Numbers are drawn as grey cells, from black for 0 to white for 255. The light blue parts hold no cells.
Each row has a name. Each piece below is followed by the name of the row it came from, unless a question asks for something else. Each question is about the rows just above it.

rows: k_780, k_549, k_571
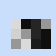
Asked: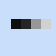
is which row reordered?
k_549
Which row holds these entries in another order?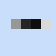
k_780

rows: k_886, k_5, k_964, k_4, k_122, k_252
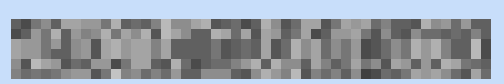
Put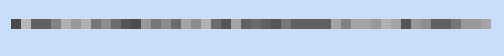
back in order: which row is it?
k_4
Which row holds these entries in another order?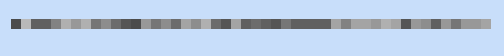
k_964
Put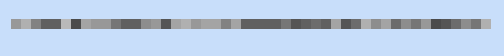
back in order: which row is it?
k_4
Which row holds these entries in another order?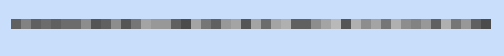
k_5

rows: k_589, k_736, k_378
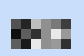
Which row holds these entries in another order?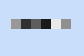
k_378
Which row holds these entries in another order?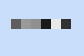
k_378
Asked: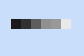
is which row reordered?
k_378
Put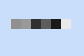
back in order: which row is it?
k_378

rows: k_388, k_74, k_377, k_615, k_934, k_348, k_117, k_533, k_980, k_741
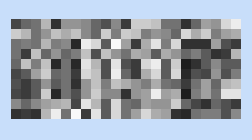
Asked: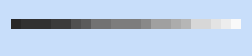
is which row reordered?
k_377
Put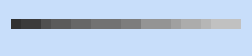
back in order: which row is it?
k_117
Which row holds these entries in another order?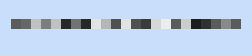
k_934

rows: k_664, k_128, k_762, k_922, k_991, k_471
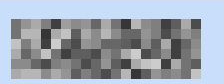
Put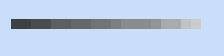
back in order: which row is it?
k_991
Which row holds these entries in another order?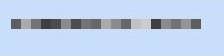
k_922
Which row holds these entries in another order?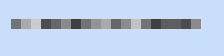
k_922
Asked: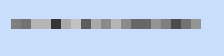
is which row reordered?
k_128
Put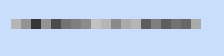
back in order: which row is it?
k_471
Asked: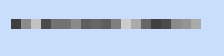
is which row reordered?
k_991

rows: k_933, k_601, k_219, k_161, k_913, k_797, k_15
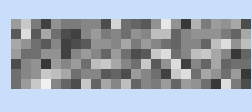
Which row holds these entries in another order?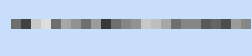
k_797
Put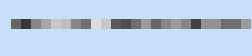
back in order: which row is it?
k_161
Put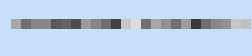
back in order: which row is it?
k_797
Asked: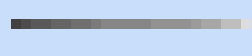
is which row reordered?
k_219
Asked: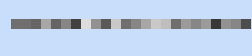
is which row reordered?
k_913
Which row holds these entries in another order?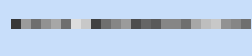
k_797

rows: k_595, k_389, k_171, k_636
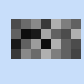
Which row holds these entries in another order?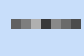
k_595
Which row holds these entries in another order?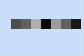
k_171
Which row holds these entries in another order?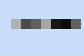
k_389
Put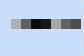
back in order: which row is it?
k_389
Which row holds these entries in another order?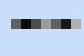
k_171
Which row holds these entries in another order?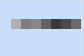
k_595
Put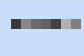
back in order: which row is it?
k_636

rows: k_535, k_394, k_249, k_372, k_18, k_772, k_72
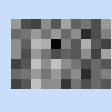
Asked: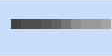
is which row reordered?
k_535
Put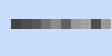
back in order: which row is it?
k_535

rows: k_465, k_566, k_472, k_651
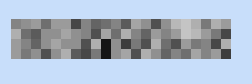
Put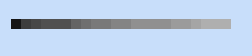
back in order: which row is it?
k_472
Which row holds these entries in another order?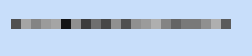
k_651
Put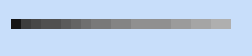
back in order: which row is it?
k_651
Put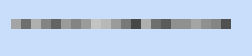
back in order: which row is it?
k_566
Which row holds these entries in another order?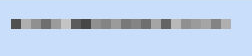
k_566
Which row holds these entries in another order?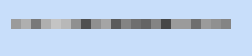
k_465
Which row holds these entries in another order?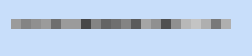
k_465

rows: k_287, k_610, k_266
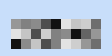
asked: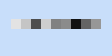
k_610
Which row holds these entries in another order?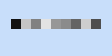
k_610
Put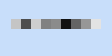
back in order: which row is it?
k_610
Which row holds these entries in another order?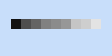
k_610
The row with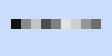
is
k_266
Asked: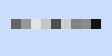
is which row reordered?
k_610

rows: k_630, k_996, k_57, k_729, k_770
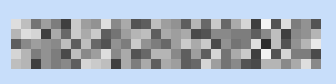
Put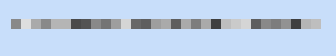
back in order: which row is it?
k_770
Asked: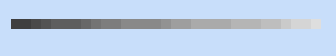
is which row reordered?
k_770
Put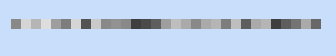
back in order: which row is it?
k_770
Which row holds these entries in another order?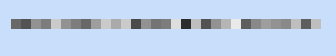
k_57
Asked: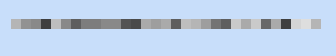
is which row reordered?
k_996

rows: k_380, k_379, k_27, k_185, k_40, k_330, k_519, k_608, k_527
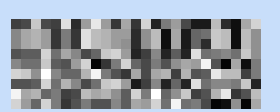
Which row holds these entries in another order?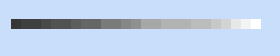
k_330
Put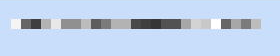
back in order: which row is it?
k_608
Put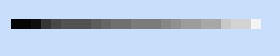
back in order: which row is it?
k_40

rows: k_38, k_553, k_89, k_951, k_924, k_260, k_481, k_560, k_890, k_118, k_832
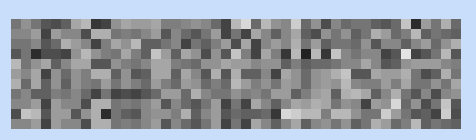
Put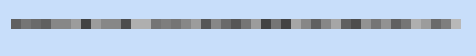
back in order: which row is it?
k_553
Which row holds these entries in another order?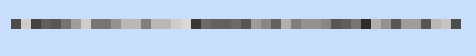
k_118
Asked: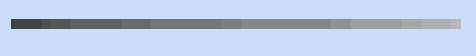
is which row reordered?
k_832
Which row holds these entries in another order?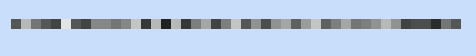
k_951

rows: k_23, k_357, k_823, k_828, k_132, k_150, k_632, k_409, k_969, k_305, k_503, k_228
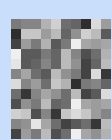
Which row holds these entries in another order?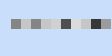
k_305
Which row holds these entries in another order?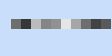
k_503
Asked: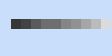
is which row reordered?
k_409
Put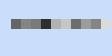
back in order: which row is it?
k_632
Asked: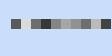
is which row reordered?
k_409

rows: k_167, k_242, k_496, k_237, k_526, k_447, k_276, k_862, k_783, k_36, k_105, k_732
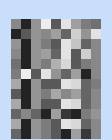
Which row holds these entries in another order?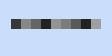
k_732
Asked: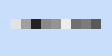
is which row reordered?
k_167
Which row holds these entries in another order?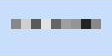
k_237

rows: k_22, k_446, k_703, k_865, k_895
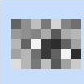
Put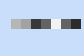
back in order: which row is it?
k_703
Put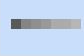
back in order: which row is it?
k_446
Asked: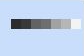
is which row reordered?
k_865

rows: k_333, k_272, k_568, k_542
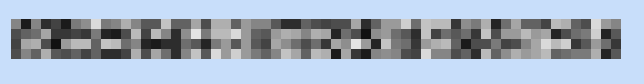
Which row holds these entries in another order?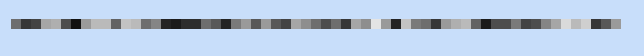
k_568
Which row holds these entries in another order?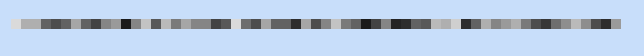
k_542
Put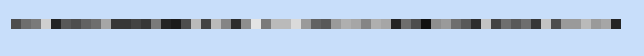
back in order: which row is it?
k_272
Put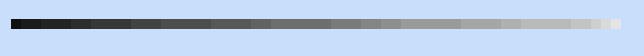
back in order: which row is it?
k_568
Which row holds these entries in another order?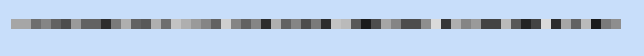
k_542

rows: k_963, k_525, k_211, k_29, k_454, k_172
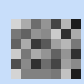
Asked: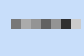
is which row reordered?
k_29
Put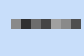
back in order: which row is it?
k_454

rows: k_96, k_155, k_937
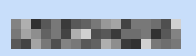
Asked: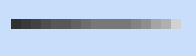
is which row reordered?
k_937
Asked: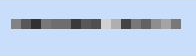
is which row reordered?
k_155
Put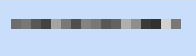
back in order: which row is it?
k_937
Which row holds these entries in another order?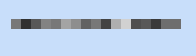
k_155
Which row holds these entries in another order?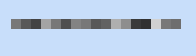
k_937

